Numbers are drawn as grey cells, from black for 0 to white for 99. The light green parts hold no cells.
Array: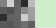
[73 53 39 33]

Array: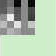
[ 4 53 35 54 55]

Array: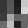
[77 14 65 42]

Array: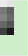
[88 47]

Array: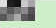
[64 53 66]

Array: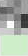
[62 57 63 68]
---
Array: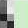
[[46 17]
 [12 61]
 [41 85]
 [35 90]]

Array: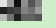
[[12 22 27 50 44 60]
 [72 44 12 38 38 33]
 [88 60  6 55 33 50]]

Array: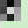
[[30  3 40]
 [52 13 67]
 [24 84 62]]

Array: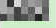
[[67 20 83 49 61 55 43]
 [26 49 26 32 43 14 43]
 [67 61 26 55 37 73 37]]

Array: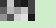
[[56 32 82 87 10]
 [38 72 61 77 26]
 [21 77 15 10 26]]

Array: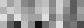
[[69 36 18 74 53  7 41 58 86 41 47 30]
 [86 58 86 69 63 63 86 47 69 47 41 58]
 [80 63 74 53 47 69 74 53 80 63 36 53]
 [69 80 74 63 58 74 80 58 80 53 36 63]]

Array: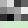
[[17  6 54 32]
 [49 59 64 92]
 [69 86 22 38]]

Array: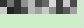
[[78 13 19 29 72 62 78 56 24 35 62]
 [19 45 19 56 72 29 40 84 24 78 29]]
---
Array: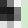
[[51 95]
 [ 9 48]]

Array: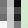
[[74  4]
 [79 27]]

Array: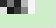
[[47 13]
 [ 8 22]]

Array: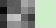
[[35 37]
 [38 36]]

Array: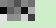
[[46 32]
 [37 48]]

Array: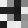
[[55 12]
 [13  9]]

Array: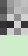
[[61 69]
 [56 73]]
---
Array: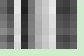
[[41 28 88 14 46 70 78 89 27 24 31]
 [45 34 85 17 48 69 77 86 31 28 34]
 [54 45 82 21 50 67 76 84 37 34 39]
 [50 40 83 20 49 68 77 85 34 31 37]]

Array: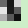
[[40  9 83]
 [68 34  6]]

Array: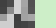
[[25 29 82 64 32]
 [61 80 24 63 65]]

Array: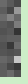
[[41 35 28]
 [42 51 40]
 [32 34 20]
 [32 22 42]
 [40 36 77]
 [36 41 31]]

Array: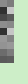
[[54 48]
 [28 35]
 [19 77]
 [57 59]
 [35 36]]

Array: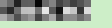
[[53 41 13 36 37  2 40 51 26 35 25 32 42]
 [67 52 31 50 58 26 48 65 26 53 54 41 52]]
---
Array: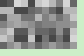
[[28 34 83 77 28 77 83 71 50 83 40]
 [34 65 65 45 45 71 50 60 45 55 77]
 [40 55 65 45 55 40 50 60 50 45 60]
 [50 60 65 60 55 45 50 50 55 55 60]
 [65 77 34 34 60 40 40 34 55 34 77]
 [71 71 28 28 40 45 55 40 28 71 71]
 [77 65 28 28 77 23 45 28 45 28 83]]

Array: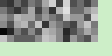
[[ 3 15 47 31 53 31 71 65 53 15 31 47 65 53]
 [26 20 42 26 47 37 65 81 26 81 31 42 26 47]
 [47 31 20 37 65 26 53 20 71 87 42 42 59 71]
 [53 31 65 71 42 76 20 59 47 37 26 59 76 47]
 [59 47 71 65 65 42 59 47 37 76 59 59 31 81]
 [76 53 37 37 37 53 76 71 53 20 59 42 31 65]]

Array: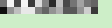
[[ 6 57 74 90 90 51 39 57 68 34 34 57 80 22]
 [45 95 28 95 22 85 51 16 74 28 45 63 45 39]]

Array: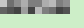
[[38 32 26 61 26 72 49 43 26 32]
 [77 43 55 67 49 49 67 72 49 55]]

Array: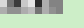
[[67 56 56 67 73 45 67 56 51]
 [84 45 23 78 89 17 67 51 51]]

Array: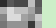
[[17 34 28 28 74 34]
 [46 57 57 57 22 68]
 [52 85 85 63 57 79]
 [68 85 74 74 63 40]]

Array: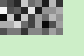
[[ 4 78 10 78 26 62 42 72 57]
 [31 47 47 20 52 52 37 62 47]
 [37 26 15 78 42 52 10 72 20]
 [67 67 84 42 26 62  4 31 62]
 [95 31 37 15 89 10 57 57 67]]
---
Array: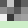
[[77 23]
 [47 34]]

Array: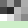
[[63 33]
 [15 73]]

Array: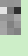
[[57 58]
 [46 18]]

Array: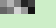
[[70 48]
 [47 82]]

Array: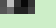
[[74 19]
 [41 13]]

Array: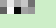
[[90 66]
 [97  3]]

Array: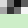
[[41  6]
 [20 44]]
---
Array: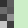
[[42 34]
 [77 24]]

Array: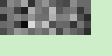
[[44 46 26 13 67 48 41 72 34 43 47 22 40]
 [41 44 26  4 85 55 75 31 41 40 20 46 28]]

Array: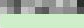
[[75 57 38 76 71 40 34 58 59 54 54 32]]

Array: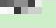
[[97 95 21 69 80 80]]

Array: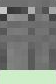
[[77 22 24 30 68 42 32 64]
 [45 41 41 43 43 42 43 42]
 [43 43 42 43 43 43 41 44]
 [35 50 47 46 35 43 45 35]
 [35 50 48 47 35 44 44 38]]

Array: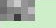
[[41 50 52 58 72]]

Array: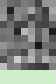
[[55 13 52 51 65 40 23 64]
 [31 42 27 26 52 28 26 36]
 [43 46 37 41 66 34 53 33]
 [49 36 39 28 64 45 51 25]
 [73 49 51 35 27 23 21 49]]

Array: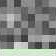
[[48 53 48 39 50 42 33 39]
 [39 66 37 54 35 49 33 57]
 [34 26 43 25 63 60 68 62]]

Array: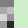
[[66 74]
 [61 15]]
